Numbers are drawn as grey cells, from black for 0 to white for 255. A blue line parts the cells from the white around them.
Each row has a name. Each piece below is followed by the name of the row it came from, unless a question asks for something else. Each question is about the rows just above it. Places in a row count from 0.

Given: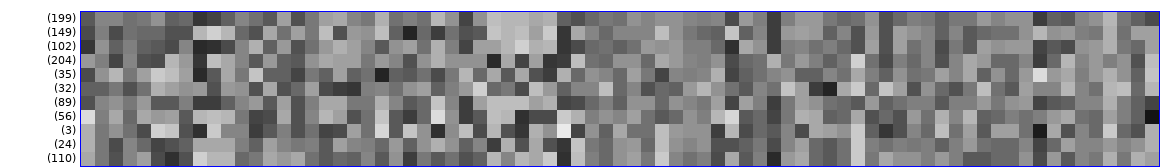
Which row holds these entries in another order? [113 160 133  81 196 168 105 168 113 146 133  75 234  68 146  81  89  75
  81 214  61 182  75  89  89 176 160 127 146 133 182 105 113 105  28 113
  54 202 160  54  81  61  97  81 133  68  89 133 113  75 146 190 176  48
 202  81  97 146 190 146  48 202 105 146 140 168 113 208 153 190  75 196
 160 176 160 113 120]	(3)
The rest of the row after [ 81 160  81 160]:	[113 133  75 120  89 160 146 153 153  68  89  75 146 153 176 120 105 160]
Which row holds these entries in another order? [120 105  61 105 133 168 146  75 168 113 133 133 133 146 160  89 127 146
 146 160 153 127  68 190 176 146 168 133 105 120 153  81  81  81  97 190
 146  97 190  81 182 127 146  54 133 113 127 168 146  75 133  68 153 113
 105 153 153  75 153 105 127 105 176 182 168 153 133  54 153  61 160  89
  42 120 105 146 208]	(204)
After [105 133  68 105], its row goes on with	[160 133 133 153 133 146 176]
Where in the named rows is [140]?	(3), 26

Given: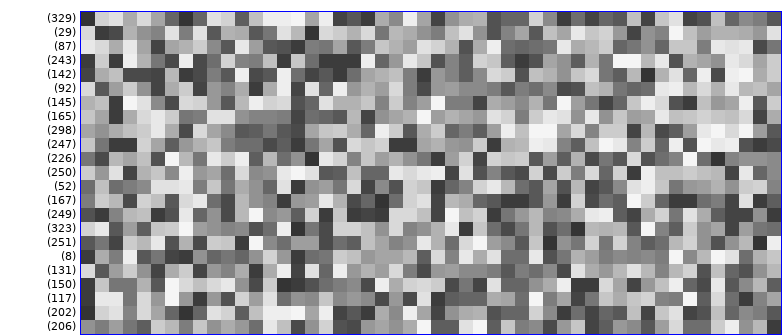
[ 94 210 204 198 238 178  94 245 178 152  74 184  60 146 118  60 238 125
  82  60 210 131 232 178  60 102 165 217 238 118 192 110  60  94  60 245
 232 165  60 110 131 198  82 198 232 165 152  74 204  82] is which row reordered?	(247)
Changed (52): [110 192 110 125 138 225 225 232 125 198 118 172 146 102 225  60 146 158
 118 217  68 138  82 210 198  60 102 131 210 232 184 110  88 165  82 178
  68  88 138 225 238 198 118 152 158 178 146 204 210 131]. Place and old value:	35, [184]
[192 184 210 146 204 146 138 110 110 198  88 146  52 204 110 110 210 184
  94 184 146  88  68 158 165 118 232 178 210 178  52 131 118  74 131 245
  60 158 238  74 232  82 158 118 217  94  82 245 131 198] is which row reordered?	(323)
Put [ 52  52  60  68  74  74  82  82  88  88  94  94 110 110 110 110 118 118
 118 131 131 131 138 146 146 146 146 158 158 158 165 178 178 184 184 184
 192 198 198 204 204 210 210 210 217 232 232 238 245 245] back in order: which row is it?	(323)
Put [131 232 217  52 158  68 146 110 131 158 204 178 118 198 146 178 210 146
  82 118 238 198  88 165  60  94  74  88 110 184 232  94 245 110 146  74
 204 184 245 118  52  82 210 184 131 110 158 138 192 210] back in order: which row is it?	(323)

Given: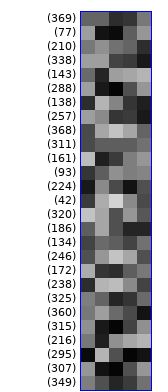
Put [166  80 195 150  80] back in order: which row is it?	(246)
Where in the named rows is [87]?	(320), 4

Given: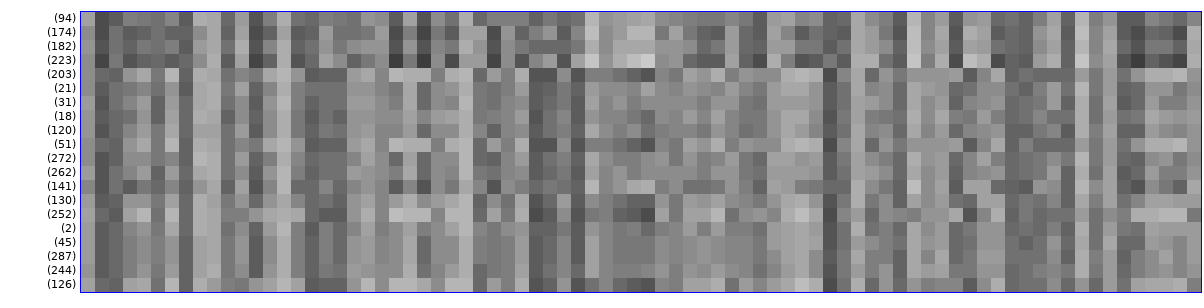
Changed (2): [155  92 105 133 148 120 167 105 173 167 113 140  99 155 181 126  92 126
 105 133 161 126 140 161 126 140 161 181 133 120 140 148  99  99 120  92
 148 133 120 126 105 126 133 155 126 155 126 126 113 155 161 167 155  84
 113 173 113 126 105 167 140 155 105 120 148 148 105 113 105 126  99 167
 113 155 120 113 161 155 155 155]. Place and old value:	71, [173]
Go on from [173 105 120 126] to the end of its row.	[161  92 113 133 105 161 133 126 126 133 148 126 148 140 155 140 133 113
 133 155 167 140  84 120 155 126 148  99 167 155 161 120 120 148 148 105
 113 126 133 120 173 120 155 105 126 140 148 133 148]
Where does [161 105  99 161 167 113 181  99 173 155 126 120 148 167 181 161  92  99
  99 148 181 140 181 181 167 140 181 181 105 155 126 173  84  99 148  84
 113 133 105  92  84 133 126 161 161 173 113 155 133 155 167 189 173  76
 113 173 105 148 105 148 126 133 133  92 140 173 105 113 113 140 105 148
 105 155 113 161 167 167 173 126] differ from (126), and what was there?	13, [161]

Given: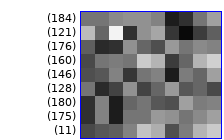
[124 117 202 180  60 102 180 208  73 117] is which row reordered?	(160)
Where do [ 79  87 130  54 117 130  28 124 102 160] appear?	(146)
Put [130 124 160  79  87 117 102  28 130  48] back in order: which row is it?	(180)
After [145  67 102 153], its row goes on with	[ 87 102  73]
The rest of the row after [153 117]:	[138 130]
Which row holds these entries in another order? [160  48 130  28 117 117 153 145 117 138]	(175)

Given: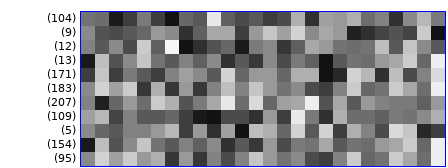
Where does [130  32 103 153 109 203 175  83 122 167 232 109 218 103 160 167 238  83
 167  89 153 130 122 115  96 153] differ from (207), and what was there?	23, [122]
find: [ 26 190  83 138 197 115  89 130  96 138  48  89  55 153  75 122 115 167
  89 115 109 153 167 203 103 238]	(154)
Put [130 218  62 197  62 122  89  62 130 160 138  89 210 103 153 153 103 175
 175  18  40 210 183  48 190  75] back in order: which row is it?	(171)
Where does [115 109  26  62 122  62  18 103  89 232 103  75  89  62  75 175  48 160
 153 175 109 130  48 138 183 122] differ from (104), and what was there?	10, [96]
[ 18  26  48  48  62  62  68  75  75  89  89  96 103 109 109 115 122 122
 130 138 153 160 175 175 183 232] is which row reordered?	(109)
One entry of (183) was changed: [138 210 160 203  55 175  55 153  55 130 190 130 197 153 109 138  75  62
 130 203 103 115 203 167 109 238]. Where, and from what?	14, [115]
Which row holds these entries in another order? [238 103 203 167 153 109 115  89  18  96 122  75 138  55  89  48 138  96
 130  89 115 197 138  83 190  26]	(13)

